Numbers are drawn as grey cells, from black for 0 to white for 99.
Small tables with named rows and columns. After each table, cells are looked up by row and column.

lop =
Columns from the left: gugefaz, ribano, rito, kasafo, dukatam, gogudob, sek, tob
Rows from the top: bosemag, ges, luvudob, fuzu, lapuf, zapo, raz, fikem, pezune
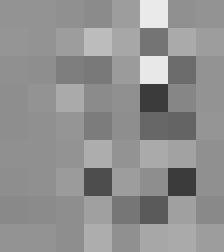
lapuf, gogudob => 40
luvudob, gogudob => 90
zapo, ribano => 56
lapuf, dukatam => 55
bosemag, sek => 56
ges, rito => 61
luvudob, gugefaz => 56
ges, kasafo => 73
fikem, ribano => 54
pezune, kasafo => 67
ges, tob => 61
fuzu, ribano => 57
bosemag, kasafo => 54
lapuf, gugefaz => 55
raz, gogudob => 55
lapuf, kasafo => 48
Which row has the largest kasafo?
ges

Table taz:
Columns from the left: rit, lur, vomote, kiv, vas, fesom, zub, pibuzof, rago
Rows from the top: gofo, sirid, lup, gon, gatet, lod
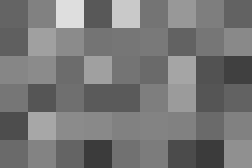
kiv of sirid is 45
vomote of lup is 42
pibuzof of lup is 32
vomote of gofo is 86
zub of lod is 29
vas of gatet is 50
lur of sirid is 62
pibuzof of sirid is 46
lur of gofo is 50
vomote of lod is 39
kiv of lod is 23
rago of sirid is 53
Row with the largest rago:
lod

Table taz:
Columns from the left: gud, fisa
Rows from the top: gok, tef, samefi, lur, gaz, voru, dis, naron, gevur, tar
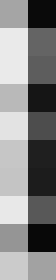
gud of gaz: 88
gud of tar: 79
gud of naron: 90
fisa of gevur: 3
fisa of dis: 11
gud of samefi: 91
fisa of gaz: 30
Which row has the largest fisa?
tar

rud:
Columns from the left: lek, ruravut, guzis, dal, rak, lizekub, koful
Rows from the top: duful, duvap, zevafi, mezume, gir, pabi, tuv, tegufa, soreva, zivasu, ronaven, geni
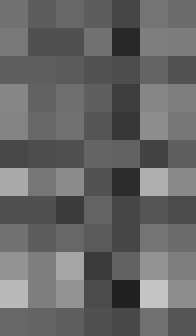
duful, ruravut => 36
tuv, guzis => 54
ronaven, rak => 13
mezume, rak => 24
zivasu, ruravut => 49
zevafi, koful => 32
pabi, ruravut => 30

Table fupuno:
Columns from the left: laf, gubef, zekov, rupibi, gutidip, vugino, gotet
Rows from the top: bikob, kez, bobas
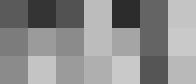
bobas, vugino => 33
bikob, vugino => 39
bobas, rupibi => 68
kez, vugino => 39
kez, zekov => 54
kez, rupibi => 73

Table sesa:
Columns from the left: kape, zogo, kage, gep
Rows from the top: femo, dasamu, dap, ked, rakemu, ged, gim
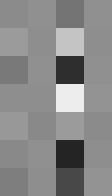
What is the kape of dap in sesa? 47
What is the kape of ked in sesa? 55
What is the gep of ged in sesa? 55
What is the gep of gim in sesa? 57
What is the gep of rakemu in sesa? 54
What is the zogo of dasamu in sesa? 55
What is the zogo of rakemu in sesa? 53
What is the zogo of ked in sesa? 55
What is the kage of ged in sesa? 14
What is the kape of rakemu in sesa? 59
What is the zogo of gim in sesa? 55
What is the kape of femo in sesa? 54
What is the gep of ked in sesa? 57
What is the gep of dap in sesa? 56
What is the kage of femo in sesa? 45
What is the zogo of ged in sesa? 56

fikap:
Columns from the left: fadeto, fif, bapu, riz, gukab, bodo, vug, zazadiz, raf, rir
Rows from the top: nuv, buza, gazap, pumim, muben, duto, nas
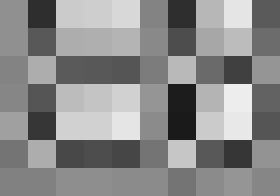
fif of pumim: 33
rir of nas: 52
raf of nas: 58
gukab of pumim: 81
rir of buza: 42
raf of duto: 21
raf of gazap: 25
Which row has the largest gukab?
muben

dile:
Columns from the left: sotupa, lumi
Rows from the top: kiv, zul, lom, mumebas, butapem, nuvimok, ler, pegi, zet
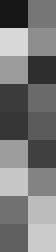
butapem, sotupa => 21
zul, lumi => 55
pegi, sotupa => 44
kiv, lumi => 46
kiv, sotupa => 9
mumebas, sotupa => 23
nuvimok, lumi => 25
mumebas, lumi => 41

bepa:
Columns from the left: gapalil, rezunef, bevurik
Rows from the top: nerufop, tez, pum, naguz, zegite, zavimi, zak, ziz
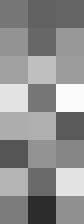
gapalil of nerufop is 46
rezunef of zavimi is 57
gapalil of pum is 62
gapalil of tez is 57
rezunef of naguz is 46
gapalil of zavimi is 33
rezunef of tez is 40
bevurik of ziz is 56
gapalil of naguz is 88
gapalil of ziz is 48
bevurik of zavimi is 52
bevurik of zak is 88
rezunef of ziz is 17
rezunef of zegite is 68
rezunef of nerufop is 38
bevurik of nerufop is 39
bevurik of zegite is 35
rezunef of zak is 41

